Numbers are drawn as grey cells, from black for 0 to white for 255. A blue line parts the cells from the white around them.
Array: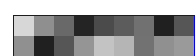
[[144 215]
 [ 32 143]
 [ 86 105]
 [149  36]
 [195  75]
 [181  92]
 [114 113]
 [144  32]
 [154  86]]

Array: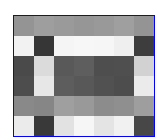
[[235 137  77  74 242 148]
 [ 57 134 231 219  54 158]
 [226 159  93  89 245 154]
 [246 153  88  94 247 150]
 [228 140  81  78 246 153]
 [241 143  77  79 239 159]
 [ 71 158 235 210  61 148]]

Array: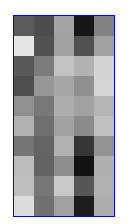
[[221 191 189 117 177 145  78  88 228  90]
 [113 119  99 100 112 120 150 123  81  77]
 [160 201 142 177 161 174 166 195 161 163]
 [ 29  86  19  54 139 161 144 178  80  23]
 [173 177 176 148 192 180 213 211 160 130]]

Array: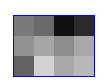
[[ 98 146 122]
 [210 166 106]
 [168 140  15]
 [184 168  43]]

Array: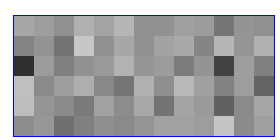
[[141 189 191  48 132 167]
 [151 149 138 155 147 158]
 [112 138 158 128 116 144]
 [128 122 174 145 199 176]
 [143 161 136 153 145 164]
 [138 140 117 178 167 182]
 [149 168 176 150 146 145]
 [161 116 142 156 163 146]
 [161 164 185 124 169 160]
 [157 154 160 148 133 156]
 [197  97 130  67 182 118]
 [139 139 157 158 149 148]
 [160 166 100 128 176 144]]

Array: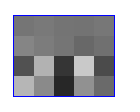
[[182  81 133 117]
 [138 178 124 121]
 [ 39  53 117 116]
 [145 201 104 115]
 [106  75 112 119]]
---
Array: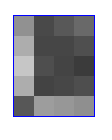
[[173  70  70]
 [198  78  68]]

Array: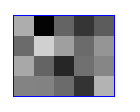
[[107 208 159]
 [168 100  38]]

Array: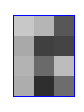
[[169  64  68]
 [179 106 188]]

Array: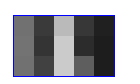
[[115  52 203]
 [113  65 203]]

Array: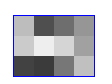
[[203 238 213]
 [ 66  59 119]]

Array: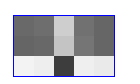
[[101 104 196]
 [243 238  61]]

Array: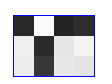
[[238  41 230]
 [237  55 232]]

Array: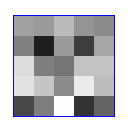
[[128  31 154]
 [220 127 117]]
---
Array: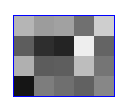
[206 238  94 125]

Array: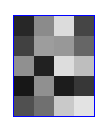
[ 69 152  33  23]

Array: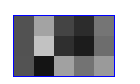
[117  28 161]

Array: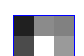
[129 255]

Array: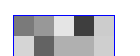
[204 176]

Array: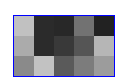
[34 85 90]

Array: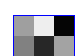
[ 5 39]
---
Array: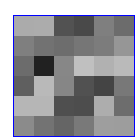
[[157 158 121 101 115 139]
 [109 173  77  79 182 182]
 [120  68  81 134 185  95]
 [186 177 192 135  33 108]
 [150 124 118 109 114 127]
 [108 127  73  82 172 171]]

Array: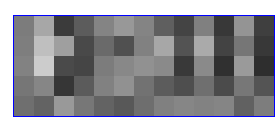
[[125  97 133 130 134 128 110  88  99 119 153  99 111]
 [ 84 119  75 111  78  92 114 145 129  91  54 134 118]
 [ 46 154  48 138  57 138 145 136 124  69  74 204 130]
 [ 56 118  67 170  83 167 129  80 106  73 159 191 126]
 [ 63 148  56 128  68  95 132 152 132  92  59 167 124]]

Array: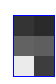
[[ 61 235]
 [ 94  98]
 [ 42  52]]

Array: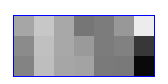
[[  9 121 122 163 166 190 131]
 [ 55 129 124 154 168 192 139]
 [236 152 124 118 168 199 166]]

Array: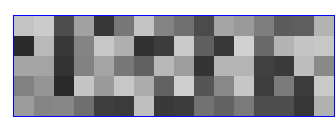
[[177  54  77  77 122  99 114  60  57 191  59  62 111 135 133 156]
 [201  59 123  62 198 136  85 206  98 172 199 155 197  42 149 129]
 [137 189  58  65 180 181  51 157 184  97 120 165 130  51 164 165]
 [199 196 179 106 209  56  95 202  60  50 176 199 132  57 185  43]
 [179  94  92 126 154 164  75 112 132 196 120  55 161  78 204 196]]

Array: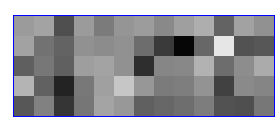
[[119  79  82 125 110 103  96 152 164 118  53 129  87]
 [133 138  65 147 126 123 151 198 160 120  35  97 180]
 [171 141 109 178 136 134  46 145 163 158  96 119  95]
 [ 87  82 230 103   6  58 109 145 140 145  99 114 162]
 [145 162  99 174 159 137 156 149 123 155  79 163 155]]

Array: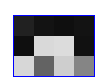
[[133 206  99 215]
 [ 17 220 217  15]
 [ 19  15  19  33]]

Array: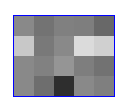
[[127 137  46 110 137]
 [114 126 149 129 137]
 [208 219 137 121 200]
 [104 126 128 115 137]]
